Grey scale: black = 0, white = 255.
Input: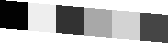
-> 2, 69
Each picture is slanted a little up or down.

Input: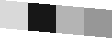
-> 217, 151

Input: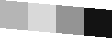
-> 181, 19

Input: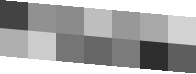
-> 67, 94

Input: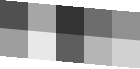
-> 80, 209

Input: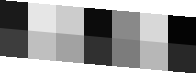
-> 26, 40
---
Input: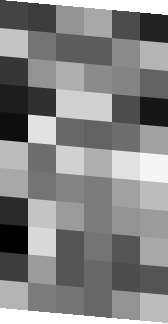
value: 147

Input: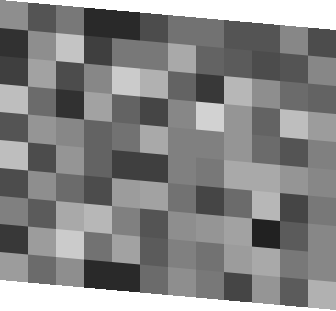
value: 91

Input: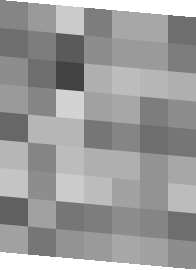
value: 161

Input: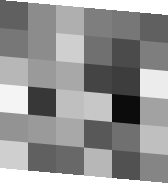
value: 81

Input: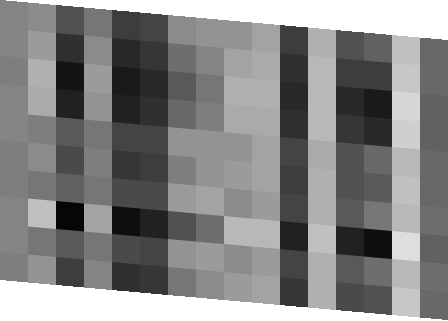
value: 199
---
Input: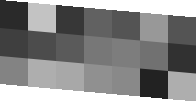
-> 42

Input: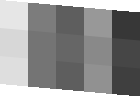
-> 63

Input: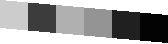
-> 32

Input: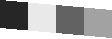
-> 98

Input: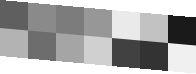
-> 51

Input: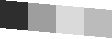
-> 158

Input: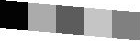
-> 92
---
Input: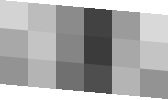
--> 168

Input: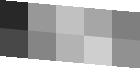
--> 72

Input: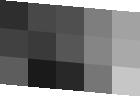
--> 65

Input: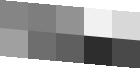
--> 160

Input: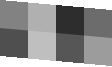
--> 79

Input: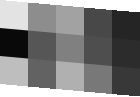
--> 9

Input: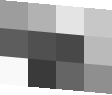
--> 93
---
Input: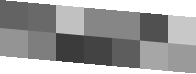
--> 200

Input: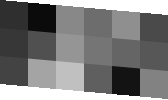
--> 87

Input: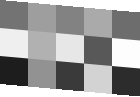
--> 253

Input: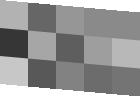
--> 184

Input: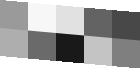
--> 72

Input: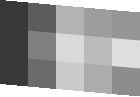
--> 223
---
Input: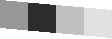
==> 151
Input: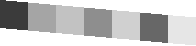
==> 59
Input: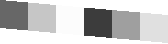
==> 103
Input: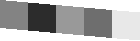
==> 131
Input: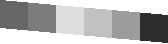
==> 102
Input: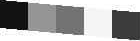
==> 18
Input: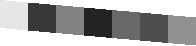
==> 230
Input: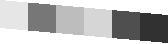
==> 230
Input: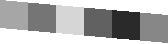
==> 166
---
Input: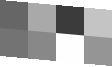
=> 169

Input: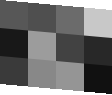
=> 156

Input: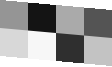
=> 20

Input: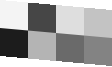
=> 70

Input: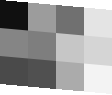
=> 126

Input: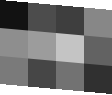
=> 156

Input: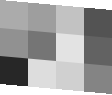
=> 117

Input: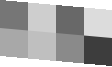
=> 206

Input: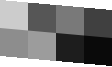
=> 86

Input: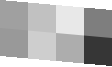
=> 193
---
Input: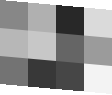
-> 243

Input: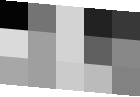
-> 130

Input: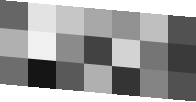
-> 81

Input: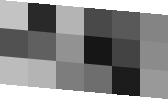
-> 153

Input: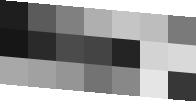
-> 55

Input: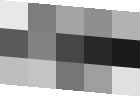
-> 224

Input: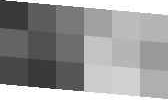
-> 175

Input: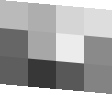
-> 131

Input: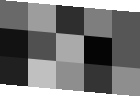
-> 142
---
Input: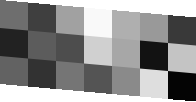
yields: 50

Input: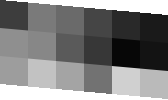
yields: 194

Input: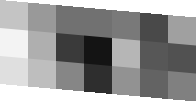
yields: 190

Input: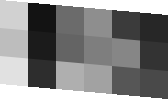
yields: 45

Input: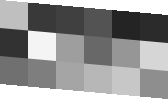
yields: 126

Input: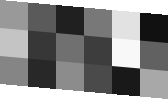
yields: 40

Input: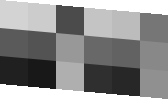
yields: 24

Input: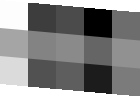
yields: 81
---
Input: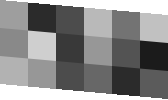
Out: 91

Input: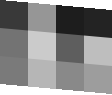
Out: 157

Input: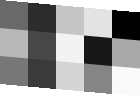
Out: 250

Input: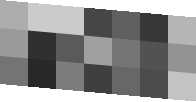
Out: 195

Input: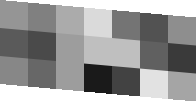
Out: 165

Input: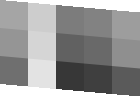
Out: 90

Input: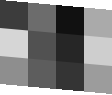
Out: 156
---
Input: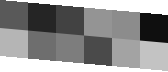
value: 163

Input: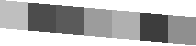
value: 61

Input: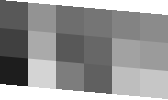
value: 190

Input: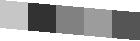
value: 156

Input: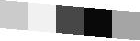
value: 9

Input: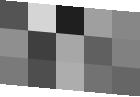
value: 114

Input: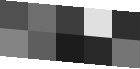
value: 40
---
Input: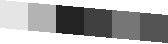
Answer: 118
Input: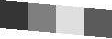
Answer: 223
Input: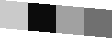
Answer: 161
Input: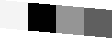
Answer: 149
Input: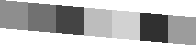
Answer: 48
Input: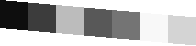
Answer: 248
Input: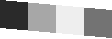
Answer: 238
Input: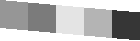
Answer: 180
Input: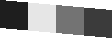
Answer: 115
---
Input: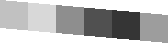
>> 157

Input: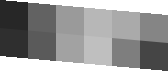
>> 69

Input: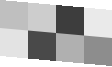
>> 141

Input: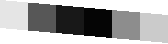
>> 203

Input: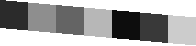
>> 204

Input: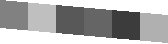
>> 176

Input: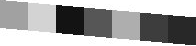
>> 40

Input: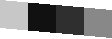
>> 136
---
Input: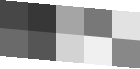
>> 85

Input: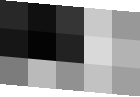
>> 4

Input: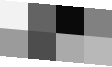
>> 77

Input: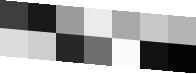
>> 206

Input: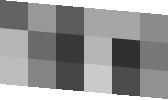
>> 106

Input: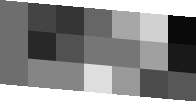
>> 40

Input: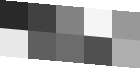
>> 95

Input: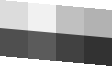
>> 91
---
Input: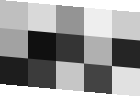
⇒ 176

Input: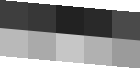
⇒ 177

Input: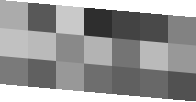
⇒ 186

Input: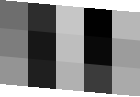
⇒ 9

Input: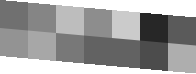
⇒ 76

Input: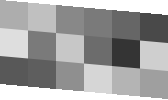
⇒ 52
